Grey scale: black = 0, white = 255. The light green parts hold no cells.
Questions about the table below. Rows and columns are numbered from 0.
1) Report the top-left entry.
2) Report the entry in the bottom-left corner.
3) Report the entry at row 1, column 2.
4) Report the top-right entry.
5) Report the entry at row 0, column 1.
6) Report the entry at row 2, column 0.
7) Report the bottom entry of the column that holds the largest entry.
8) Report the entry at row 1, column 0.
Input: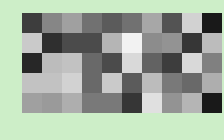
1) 61
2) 160
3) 75
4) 25
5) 134
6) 39
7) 54
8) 202

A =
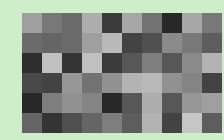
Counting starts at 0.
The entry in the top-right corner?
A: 120
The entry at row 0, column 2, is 107
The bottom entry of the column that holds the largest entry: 198
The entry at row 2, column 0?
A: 46
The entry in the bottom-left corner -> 101
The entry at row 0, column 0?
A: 159
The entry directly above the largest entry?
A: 151
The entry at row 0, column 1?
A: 120
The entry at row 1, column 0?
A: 107
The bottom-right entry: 93
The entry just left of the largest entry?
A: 67

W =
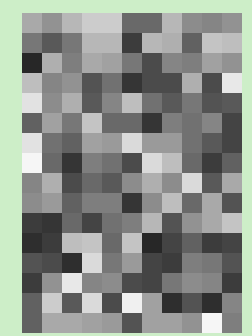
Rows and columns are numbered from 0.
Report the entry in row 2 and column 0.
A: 39
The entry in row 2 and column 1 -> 175
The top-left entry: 169
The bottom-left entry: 97
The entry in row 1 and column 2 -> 119
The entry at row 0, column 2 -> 183
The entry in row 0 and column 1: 146
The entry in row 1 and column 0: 119
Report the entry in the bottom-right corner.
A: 126
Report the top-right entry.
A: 146
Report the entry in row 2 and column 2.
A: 126

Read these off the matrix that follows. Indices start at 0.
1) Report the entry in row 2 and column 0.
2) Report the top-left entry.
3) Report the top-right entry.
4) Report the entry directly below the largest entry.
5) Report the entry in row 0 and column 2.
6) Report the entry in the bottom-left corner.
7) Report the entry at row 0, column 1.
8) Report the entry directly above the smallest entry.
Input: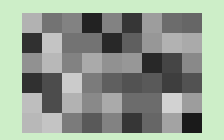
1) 145
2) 178
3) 102
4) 163
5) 130
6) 184
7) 115
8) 157

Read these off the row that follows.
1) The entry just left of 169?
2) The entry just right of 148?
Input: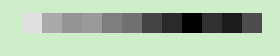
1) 224
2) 154

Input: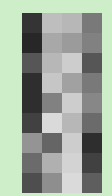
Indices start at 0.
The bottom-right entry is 94
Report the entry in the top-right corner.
121
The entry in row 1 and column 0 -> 39
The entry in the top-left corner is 52
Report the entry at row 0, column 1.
190
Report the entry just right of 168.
155
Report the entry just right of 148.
101
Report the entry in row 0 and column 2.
183
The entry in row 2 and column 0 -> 86
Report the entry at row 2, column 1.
183
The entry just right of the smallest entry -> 168

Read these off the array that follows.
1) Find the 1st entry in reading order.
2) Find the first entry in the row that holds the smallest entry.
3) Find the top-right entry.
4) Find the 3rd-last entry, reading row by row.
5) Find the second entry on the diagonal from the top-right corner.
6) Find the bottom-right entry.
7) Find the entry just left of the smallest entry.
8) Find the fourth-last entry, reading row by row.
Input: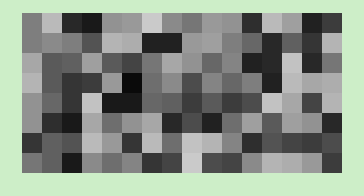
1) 126
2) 180
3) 60
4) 173
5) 53
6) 60
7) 153
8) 180

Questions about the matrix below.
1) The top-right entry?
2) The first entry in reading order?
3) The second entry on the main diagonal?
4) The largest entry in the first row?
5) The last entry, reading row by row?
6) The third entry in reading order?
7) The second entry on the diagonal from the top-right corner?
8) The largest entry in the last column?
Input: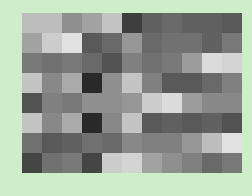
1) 89
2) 189
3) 204
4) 196
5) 120
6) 143
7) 97
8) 225

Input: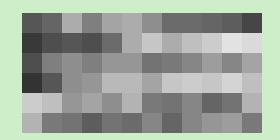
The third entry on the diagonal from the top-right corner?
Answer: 157
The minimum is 51
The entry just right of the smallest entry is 86
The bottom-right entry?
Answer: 121
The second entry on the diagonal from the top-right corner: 226
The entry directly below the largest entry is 134
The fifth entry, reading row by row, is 164
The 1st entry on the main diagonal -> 86
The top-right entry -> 70
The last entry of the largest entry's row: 218
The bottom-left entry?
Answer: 179
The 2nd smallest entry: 57
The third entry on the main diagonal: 142
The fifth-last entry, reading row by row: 101
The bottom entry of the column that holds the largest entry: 157
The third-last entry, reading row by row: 150

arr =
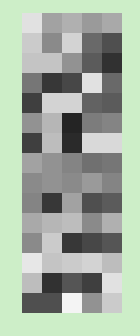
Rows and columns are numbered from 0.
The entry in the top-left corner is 225
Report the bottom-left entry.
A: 79
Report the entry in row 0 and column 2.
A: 176
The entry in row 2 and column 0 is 196
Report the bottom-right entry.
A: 203
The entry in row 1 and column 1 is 138
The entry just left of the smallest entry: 182
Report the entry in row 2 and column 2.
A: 146
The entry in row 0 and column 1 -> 162
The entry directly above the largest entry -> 85
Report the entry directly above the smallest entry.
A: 211
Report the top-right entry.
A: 169
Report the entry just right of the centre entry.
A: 112
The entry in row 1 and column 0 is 203
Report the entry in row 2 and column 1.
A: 196
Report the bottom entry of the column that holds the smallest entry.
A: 244
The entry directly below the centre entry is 138
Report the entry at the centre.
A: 132
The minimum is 36
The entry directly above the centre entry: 42

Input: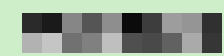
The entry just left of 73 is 79
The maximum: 197
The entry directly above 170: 149
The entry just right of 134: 85
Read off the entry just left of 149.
157
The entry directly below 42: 178
